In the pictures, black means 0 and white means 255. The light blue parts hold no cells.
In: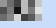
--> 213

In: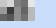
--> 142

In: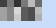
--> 201

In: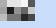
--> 118

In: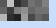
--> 33

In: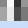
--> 76

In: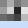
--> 66
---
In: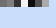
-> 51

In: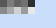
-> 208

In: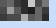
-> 74

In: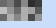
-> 136

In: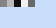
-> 16

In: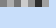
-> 116

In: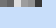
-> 222

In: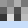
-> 65

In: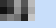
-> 114

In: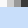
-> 153
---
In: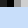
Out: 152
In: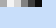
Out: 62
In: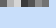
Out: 142
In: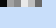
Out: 190
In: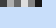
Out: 131
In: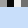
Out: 238
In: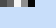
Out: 143
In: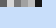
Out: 190
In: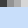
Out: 175
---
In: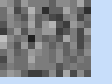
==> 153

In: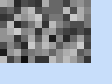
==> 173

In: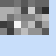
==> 101

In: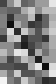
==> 69

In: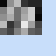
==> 8

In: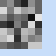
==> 114

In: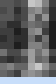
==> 87

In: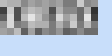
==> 188

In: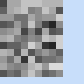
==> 70
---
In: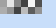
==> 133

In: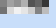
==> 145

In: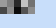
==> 43

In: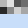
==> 84

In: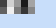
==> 151

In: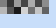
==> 156

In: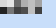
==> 106
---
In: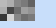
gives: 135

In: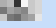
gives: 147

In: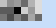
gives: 91

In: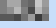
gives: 155

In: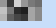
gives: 56

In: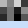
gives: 115
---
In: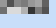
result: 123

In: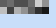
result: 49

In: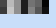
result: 85

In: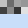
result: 52

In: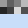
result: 217

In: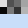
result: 51

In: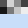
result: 199

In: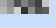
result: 80

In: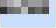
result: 105
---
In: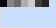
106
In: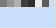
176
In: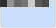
103
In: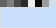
72
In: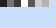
58
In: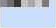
54
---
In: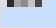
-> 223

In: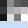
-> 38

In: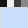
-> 20

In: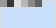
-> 152

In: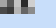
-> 165

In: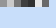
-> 149

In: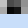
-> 194

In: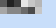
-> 91
